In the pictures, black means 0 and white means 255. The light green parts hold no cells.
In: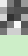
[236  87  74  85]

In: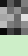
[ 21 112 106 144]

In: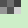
[82 84]

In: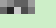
[159  36]

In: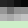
[ 38 116 184]

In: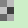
[131  63]

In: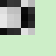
[ 24 193 200  12 196]
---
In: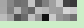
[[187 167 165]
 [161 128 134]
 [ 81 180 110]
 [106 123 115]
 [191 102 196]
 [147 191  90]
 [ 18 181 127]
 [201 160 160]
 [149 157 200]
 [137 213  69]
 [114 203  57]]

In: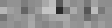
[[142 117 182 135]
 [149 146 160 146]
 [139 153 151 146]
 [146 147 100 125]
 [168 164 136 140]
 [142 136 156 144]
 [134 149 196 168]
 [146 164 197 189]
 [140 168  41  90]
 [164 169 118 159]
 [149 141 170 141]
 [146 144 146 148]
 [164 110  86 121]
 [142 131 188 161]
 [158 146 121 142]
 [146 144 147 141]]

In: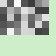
[[102  83  71  90 219]
 [243 101 199 179  90]
 [143 118  86 141 250]
 [214 216 190 225  83]
 [211  96 107 197  60]
 [ 66 214 156  65 136]
 [ 73  99 226  64 167]]

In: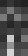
[[ 80  67  48  56  55 122  74  40]
 [212 146 202  66  39  57 120  54]
 [ 80  67  48  56  55 122  74  40]
 [ 94  68 119  75  41  86  60  34]]

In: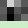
[[ 84  95  85]
 [  2  21 210]
 [ 66  86 141]
 [109  62  88]]

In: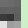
[[225  59  96 109]
 [158  53  98 107]
 [163  94  96 102]]
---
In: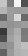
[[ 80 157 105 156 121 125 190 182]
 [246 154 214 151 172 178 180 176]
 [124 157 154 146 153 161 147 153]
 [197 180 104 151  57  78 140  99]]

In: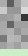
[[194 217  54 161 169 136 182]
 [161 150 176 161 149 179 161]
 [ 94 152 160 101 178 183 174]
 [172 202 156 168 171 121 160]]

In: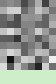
[[145 118 152 174 112 166 156 113 238 112]
 [ 65 166  98  98 157 125  79 181 135 206]
 [173 195 151 105 204  87 146 190  90  34]
 [114 139 144 133 141 134 121 138 193  90]
 [ 74 106 148 133 119 150  99  99 205 135]
 [128 209  74  79 177  53 129 193 139 195]
 [140 206 131  84 219  91 132 213  19  84]
 [128 173 101  98 193  93 124 178 168 219]]

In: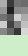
[[107 140 171 192 214]
 [114 136 208 127  55]
 [ 58  32  88  66 100]
 [172 150 114 204 134]]

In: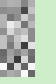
[[175 194 161 184 140 139 226 114 105 245 104]
 [133  73 206 117 191 223  62 165 216 101 249]
 [174 147 141 211 177 198 188 136  58 212 163]
 [177 147 118 235 215 144 123 160 168  75 172]
 [166 140 181 178 144 192 192 105 113 247 147]]

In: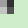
[[ 49  84]
 [159 196]]

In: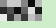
[[187  25 151]
 [ 11 222 193]
 [132  98  58]
 [200  13 159]
 [202  79  55]
 [141  40 235]]
